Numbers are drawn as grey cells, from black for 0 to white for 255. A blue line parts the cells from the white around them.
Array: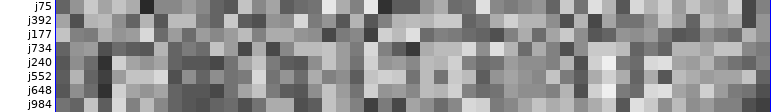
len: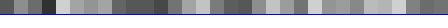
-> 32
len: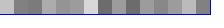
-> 15

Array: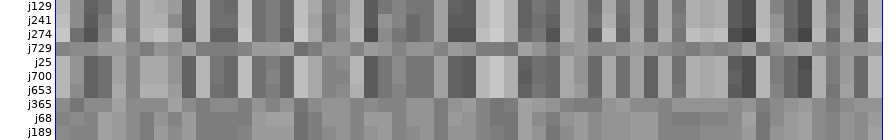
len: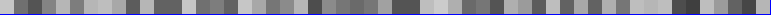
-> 55
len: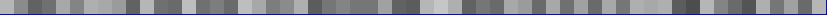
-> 59
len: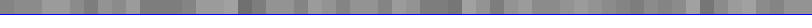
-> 58
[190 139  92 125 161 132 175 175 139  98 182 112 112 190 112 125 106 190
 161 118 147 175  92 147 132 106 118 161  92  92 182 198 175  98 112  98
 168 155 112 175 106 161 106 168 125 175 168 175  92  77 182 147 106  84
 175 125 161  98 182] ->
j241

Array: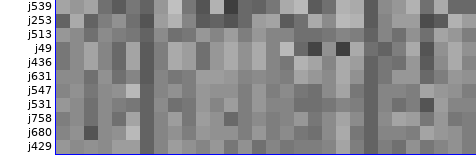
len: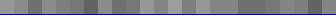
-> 24
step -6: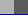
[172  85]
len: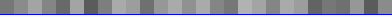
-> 28
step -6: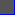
[78]
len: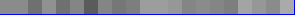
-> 21

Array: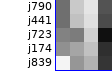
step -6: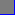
[118]
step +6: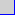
[214]

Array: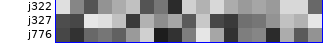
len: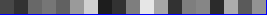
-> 19
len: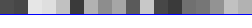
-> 18
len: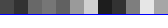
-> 12
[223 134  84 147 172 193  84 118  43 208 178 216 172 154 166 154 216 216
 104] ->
j322
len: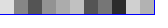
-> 11
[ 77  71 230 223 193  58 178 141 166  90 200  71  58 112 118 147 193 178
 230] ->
j327

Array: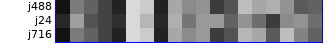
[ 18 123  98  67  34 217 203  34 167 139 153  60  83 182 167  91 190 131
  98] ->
j716
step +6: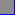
[145]
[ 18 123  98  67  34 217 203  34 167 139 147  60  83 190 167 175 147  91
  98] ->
j488

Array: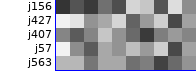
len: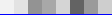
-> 8
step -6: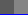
[ 85 127]
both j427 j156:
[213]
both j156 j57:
[141]
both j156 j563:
[112]

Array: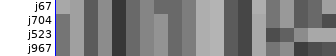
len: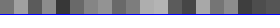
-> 20
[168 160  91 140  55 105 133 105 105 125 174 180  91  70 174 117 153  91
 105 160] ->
j67

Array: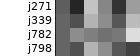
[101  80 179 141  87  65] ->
j798
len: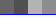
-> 4

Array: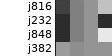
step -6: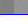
[122 142]
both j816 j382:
[148]
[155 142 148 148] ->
j382

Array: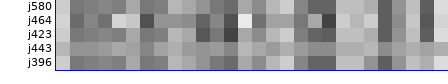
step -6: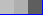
[185 169  88]
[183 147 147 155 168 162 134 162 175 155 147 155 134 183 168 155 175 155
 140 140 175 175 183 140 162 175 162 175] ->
j443
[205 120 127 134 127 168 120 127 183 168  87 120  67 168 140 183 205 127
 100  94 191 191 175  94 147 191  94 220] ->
j423
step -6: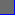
[101]
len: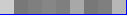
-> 9
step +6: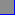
[146]

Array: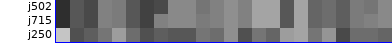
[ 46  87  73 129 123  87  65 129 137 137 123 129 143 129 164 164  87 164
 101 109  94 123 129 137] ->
j715
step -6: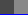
[ 67 131]
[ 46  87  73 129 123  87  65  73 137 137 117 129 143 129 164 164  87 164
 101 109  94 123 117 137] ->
j502
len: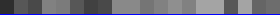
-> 20
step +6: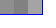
[149 135 170]

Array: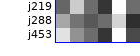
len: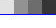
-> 4
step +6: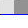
[232 152]
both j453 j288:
[109]
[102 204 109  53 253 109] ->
j219
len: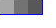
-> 3
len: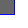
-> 1
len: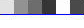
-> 6

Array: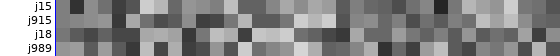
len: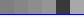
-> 6
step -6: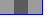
[150  85 150]
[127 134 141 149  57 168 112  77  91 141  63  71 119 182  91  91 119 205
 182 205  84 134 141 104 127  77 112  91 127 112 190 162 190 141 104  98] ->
j915
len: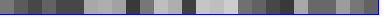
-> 27
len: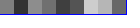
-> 9
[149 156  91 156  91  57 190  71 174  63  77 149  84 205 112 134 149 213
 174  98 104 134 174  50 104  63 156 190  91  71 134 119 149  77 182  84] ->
j989

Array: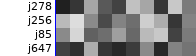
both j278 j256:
[54]
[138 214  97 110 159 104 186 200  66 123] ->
j85
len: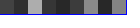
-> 9

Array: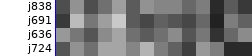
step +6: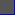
[91]
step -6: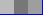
[181 113 152]
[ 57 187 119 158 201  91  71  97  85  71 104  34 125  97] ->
j691
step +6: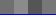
[118 145  91 125]

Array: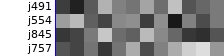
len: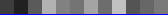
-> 12
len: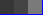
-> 3

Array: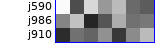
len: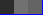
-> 3
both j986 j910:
[113]
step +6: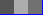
[ 91 179 119]
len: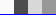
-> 4
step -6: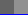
[ 94 139]
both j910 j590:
[187]

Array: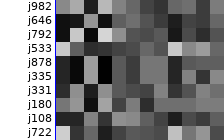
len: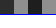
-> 4
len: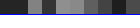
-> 10

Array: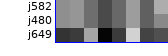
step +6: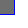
[116]
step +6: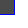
[80]

